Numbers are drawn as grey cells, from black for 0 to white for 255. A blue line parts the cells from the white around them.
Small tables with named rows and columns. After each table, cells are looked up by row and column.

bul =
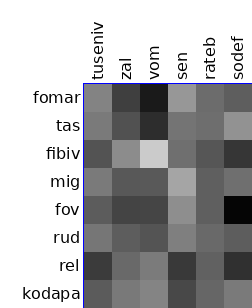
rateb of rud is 105
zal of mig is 88
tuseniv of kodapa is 91
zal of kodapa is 121
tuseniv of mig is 122
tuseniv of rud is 118
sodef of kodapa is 122
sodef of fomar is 94
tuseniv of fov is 92
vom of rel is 123
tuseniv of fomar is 131
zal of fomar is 63
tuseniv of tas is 122
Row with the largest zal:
fibiv

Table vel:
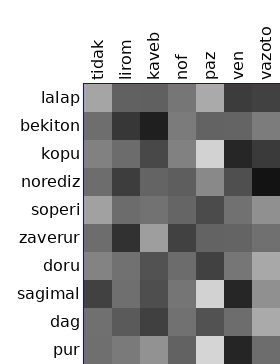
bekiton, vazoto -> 124
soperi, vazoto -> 144
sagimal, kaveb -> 78
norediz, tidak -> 109
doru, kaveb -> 82
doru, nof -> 108
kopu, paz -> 210
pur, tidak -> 111
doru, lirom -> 113
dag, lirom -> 90

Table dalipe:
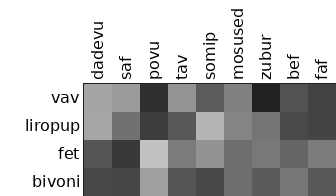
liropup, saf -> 113
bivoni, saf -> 70
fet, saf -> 57
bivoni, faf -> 87
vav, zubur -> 33
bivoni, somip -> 72
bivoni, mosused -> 110
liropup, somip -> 180
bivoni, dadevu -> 71
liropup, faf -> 68
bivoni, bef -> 118
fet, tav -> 123
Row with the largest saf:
vav

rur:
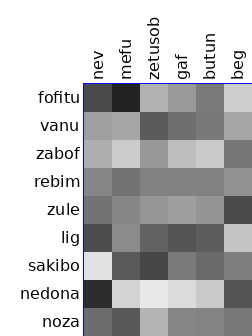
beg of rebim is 145
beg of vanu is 165
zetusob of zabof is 152
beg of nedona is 84
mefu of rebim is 115
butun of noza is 131
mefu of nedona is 211
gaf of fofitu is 154
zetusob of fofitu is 177
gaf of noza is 133

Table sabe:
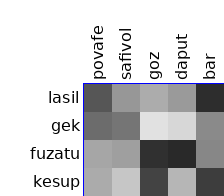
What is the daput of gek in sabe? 215
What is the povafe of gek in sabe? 108
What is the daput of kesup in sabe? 182
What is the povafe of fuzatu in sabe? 166
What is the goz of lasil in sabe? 172
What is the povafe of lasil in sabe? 86
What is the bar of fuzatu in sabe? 135
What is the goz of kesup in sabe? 67
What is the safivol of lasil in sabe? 151
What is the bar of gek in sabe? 138
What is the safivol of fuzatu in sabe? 159
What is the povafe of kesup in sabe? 171
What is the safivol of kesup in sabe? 198
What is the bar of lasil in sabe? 45

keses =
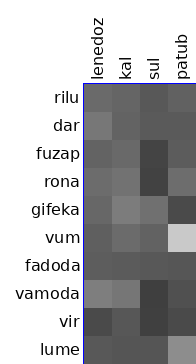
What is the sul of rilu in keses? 88
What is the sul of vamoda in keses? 63
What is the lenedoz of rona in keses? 108
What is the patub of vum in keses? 201
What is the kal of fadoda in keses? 91
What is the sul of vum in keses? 98
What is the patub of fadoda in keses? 86
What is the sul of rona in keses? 66
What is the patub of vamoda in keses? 80
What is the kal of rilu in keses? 101

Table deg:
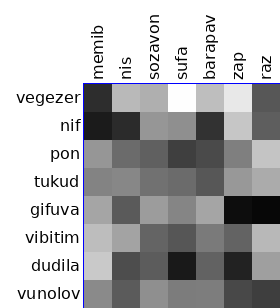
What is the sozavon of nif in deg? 150
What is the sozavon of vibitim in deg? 100
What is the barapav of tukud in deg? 87
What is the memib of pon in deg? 150
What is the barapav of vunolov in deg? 125
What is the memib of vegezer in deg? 45
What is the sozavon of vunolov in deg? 143
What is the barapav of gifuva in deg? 165
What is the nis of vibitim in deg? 163
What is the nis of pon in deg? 107
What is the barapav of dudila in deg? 98
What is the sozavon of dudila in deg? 92
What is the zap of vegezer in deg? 232
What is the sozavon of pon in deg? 96
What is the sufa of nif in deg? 143
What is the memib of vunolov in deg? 138
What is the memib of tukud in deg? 131
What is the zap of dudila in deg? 34
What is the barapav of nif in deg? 50
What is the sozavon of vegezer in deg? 175

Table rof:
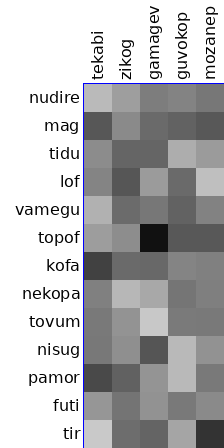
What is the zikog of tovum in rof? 147
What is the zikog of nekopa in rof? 183
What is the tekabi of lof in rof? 132
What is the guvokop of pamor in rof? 185
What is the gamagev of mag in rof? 106
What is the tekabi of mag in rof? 87
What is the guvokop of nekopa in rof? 117

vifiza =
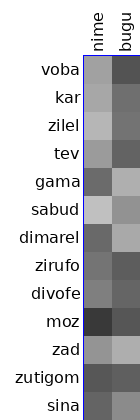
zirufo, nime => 116
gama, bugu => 175
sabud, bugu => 146
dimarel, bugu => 169
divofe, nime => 127
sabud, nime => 192
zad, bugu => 174
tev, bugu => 99
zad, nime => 148
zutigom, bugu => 95
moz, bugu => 86
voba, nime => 161
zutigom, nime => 87
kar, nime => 167
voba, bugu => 83

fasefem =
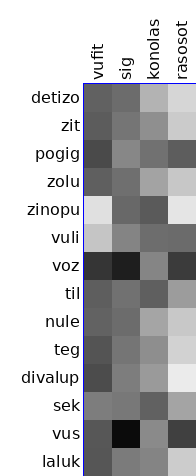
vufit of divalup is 76
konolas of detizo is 179
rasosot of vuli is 107
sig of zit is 117
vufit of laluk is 86
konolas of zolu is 163
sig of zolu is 111

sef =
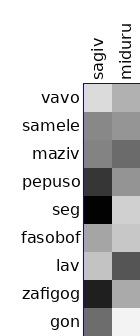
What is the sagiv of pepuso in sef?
54
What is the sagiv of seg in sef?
2
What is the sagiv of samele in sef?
136
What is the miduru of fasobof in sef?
199
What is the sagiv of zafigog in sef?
31
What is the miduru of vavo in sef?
177
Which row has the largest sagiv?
vavo

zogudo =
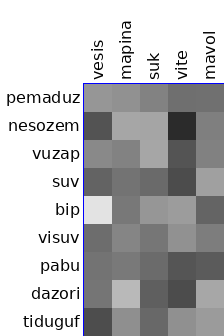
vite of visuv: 145
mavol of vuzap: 129
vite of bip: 156
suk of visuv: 118
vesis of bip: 227
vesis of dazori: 117
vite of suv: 76
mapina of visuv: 133
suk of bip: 150
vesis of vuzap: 137
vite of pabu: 85
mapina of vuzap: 130
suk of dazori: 95
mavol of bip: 100
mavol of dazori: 167
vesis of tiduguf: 77
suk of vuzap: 166
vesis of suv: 99

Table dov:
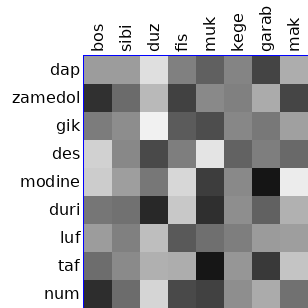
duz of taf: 176
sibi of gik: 141
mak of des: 105
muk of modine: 61
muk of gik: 77
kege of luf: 126
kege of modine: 137
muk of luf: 111
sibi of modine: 158
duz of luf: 190
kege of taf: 150
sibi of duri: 113
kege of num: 142
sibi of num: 108
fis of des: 126
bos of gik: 124
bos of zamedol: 48
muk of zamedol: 137

